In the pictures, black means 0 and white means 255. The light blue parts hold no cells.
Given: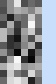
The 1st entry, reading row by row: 90
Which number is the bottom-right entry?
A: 106
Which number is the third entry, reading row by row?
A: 231
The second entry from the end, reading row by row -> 32
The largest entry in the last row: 231
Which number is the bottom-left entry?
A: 106
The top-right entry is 90
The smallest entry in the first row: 78
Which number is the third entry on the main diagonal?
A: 120
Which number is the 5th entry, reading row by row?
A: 106

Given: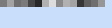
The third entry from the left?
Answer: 111
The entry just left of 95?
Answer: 54
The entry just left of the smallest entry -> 70
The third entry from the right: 95

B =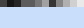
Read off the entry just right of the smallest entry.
37
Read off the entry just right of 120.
161
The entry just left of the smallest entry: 66
